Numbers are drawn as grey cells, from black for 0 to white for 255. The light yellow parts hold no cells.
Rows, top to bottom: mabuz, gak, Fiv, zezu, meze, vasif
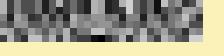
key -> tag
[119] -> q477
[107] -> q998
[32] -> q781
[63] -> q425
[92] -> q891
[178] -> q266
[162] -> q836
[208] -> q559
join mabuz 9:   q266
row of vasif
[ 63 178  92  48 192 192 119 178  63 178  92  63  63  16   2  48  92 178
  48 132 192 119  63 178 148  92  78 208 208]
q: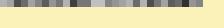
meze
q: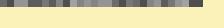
zezu

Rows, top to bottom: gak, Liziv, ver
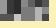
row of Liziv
[151  56  43 123 123 181 136]
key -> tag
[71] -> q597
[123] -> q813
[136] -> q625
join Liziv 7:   q625
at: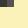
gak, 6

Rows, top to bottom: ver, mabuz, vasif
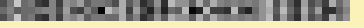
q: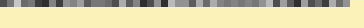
ver
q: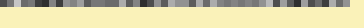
vasif

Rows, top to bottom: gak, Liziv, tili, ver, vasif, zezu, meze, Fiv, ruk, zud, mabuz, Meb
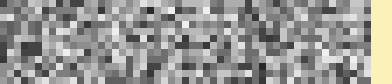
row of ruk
[ 56 157 142  95 142 214 126 173  95 157 173 110 126 157 110  68 214 214
  95 157 198 110 110 110 185 198 126 142 157 185 185  68 126 173 198 110
 126 157 214 185 173 198 142  68 110 185 226 226 214 110 239 173 214]
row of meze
[ 68 110 157  56  68  68 198 173 214 157 126 142 142 157 110 173 126 185
 157 126 142 173 126 214 157  68  68 110 110  56 185 142  68 185 226 110
 185 173 110 142  95  68 214 198 142 226 110 157 110  68 110 126 126]
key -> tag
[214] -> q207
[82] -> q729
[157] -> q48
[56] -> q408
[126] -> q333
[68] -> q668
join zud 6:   q668
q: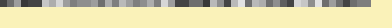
meze
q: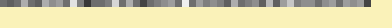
ver
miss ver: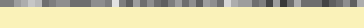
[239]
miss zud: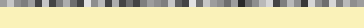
[82]

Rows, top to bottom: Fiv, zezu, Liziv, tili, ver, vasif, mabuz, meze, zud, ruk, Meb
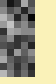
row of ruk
[ 66 108  51  96  37]
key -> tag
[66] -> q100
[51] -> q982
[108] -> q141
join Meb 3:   q100
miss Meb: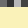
[124]
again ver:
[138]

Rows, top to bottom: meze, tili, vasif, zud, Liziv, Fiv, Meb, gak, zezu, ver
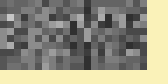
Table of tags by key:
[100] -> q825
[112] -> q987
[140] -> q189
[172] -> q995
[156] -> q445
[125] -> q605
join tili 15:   q445
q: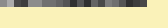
Meb

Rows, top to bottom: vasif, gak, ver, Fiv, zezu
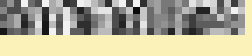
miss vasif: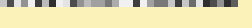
[213]
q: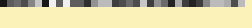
zezu
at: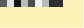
Fiv, 5
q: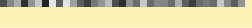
ver
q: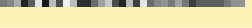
Fiv

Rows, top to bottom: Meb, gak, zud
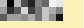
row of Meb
[187   6 187  79  36 130 105 243 230]
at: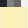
Meb, 5
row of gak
[158  48  92 214  64 117 199 172 130]

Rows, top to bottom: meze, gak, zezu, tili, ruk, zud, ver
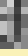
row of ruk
[193 164  67 149]
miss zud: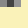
[81]
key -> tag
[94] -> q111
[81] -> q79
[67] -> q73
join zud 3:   q79
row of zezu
[ 94 121  54 108]
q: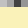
ruk

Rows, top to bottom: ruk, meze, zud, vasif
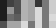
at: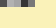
ruk, 3
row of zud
[ 29 107  93 178 165 218 120 218]
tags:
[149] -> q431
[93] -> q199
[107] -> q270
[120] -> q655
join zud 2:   q270
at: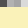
meze, 3
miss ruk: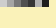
[65]

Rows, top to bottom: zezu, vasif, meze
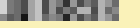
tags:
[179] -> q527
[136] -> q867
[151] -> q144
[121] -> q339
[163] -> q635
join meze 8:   q867
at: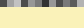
zezu, 4
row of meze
[136  91 107  21 163 194 107 136 121  35 151  76 121  91 179 151 107]
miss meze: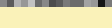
[35]

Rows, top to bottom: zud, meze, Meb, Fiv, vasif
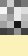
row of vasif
[ 63  76 147  63]
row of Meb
[191 161 233 191]
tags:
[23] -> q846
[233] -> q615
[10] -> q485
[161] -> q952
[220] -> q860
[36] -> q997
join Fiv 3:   q846
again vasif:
[63]
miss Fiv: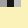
[177]
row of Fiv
[161 191  23 177]

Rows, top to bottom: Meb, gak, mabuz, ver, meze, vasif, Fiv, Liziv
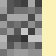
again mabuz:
[168]
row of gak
[156  86 115 115 127 100]
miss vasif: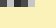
[184]
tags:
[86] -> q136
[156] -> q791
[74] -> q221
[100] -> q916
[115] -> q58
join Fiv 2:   q136
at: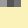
gak, 1
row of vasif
[184  74  74  47 198 198]

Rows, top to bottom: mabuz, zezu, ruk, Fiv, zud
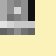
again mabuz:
[143]
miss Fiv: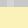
[226]
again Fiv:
[200]
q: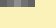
zud

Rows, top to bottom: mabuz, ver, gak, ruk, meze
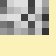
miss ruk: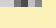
[104]
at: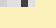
mabuz, 2

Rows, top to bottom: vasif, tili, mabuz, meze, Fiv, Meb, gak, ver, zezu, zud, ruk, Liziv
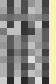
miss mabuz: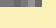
[137]
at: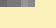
mabuz, 2
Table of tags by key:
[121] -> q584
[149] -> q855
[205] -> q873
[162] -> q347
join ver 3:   q584
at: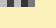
meze, 1
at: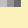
gak, 5

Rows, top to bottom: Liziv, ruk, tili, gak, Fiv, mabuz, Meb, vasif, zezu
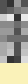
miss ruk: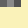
[123]
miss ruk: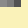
[97]
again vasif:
[194]
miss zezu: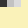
[66]
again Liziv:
[82]

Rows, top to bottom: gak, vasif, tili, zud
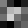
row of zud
[ 17   1  72 101]
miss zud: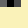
[17]
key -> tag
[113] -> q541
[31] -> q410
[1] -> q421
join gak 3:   q421
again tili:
[113]

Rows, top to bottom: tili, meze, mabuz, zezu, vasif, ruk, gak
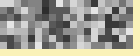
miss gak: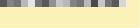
[103]
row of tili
[214 214 172 116 131 131  58  89 229 144 214 184 131  58 198 157 172 116
 172]
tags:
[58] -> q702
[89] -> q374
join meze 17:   q702
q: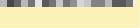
gak

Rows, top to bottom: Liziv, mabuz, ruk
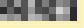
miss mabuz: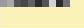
[57]
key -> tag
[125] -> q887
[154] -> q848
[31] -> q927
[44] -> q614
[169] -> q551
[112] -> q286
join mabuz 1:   q614
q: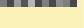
Liziv
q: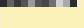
mabuz

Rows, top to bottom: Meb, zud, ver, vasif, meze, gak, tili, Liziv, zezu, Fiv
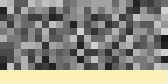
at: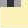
tili, 6
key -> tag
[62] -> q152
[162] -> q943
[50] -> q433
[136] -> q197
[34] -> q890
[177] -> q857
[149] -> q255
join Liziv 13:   q152
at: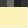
ver, 6
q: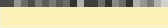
Liziv
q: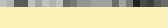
Meb

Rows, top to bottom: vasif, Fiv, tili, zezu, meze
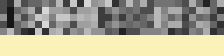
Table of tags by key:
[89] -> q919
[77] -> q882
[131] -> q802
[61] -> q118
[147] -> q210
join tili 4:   q882
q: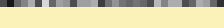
zezu
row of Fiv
[ 77  22 102 131 172  77 215 159 159 147  77 159 159 172  61 115 147 115
 102 115  77  77 184 131 172 172 102  77 172 159 102  48]
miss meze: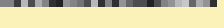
[89]
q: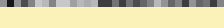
tili

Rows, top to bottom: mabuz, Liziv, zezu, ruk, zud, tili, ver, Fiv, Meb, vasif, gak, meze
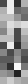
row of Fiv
[134  74 134  90]
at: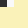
vasif, 2
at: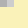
meze, 1
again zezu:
[190]

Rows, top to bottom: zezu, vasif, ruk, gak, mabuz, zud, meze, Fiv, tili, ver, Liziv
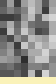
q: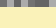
gak
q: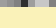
tili

